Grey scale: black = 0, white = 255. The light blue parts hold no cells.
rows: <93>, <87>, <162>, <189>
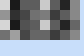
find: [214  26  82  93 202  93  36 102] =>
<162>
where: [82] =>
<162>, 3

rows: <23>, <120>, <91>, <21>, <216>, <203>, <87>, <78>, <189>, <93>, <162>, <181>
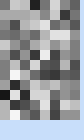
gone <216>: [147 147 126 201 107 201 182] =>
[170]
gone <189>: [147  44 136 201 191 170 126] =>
[159]

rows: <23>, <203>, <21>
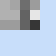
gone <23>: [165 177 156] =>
[110]
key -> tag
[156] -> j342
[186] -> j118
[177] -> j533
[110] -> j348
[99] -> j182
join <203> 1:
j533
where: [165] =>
<23>, 2
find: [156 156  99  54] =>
<21>
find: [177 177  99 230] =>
<203>
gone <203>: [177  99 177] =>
[230]

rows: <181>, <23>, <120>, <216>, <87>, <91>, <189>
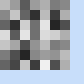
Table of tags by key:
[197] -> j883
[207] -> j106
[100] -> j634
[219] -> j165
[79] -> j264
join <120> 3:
j106
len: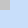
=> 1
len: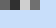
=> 4
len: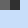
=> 2

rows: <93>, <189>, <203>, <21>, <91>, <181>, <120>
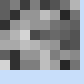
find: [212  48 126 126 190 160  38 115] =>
<120>
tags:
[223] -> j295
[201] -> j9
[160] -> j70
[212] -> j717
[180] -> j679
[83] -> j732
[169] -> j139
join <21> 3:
j717
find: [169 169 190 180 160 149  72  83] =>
<91>
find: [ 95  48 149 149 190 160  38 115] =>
<189>
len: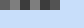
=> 6
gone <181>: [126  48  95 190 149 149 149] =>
[137]

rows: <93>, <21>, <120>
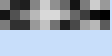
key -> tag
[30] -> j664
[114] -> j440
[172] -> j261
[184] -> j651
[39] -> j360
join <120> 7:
j664
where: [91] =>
<120>, 11

